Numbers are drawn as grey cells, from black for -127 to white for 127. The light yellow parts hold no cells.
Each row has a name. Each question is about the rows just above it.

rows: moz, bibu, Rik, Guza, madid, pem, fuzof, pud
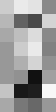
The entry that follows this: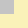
[-103]
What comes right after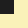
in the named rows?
[119]
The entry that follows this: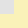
[9]
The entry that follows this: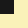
[-97]

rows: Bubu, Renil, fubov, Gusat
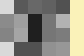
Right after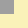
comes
[-96]
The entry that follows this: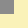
[31]
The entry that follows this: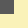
[-23]
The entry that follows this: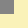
[37]
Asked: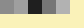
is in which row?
Renil
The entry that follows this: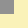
[23]
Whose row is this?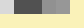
Gusat

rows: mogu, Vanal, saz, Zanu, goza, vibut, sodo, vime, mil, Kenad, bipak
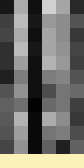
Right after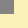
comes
[-44]
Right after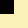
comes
[-22]

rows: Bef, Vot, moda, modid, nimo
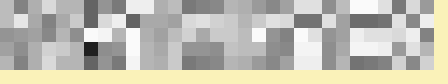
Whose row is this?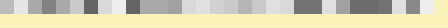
Vot
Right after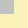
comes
[60]
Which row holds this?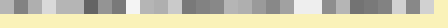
nimo
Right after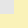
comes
[41]

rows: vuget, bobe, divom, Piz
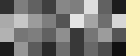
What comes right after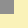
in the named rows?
[-71]
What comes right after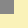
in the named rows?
[-1]
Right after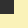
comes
[-1]
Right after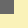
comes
[-51]
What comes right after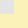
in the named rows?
[36]

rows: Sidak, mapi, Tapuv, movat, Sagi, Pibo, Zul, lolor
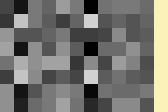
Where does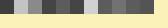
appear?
Pibo
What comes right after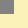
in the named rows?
[-50]
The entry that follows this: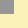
[-43]
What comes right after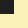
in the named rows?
[-20]
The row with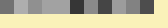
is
Sagi

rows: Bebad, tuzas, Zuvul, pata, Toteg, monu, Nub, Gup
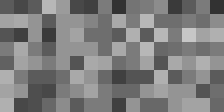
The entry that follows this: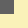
[35]
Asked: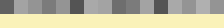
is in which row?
Toteg
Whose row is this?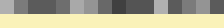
monu
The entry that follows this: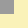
[-55]
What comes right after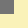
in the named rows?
[-4]
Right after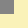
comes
[-17]

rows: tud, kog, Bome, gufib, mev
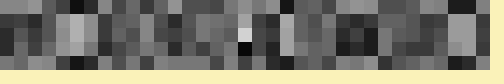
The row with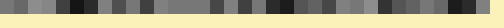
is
mev
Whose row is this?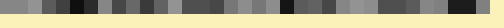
tud
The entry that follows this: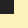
[34]
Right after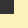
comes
[-42]
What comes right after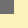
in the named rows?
[-23]
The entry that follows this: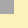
[-29]

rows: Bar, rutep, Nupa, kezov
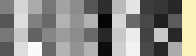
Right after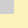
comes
[114]
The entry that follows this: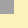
[12]
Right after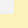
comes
[-55]
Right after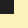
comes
[-36]
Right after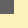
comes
[6]

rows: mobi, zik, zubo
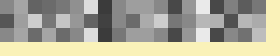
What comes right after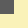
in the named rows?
[-8]
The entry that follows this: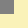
[-35]
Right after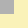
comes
[-47]
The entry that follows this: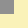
[92]
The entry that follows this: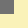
[61]
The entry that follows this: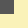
[30]

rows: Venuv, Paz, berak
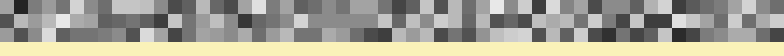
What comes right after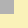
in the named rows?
[83]
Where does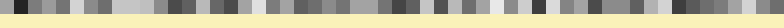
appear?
Venuv
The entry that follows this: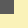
[-17]
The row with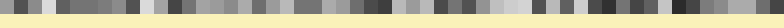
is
berak
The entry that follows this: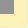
[63]
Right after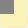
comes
[35]

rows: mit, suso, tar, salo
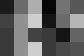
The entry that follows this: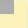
[-120]
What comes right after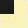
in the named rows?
[-20]
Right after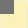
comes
[-39]
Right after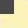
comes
[-46]
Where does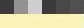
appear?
salo

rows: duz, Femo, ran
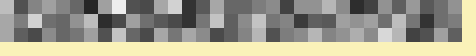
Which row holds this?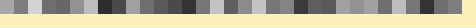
Femo
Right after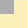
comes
[11]
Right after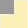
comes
[-38]

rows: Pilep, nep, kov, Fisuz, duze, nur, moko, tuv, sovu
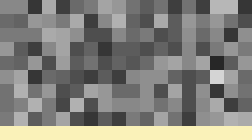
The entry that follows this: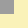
[-35]
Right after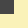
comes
[49]
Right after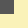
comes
[-21]
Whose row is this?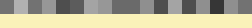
moko
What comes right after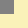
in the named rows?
[49]

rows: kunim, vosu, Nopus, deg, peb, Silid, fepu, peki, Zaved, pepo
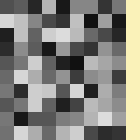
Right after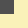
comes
[-35]
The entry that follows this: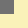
[86]

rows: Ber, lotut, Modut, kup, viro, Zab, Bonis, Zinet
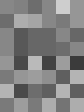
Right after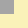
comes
[7]
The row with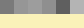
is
Zab
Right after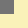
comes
[45]
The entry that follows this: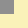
[-32]
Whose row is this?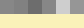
Ber

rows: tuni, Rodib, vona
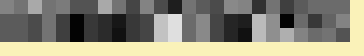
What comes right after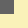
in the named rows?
[3]
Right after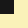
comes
[-71]
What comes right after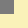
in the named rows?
[-44]

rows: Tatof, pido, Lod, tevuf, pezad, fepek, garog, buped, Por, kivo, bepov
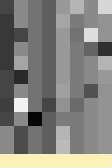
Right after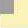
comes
[-4]
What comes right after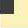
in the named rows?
[114]
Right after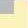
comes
[-4]

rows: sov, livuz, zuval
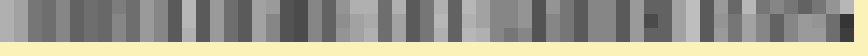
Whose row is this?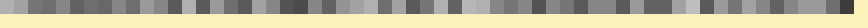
zuval
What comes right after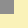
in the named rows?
[34]
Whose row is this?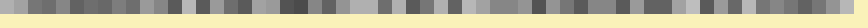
sov
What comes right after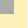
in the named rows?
[-17]
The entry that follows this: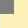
[-17]

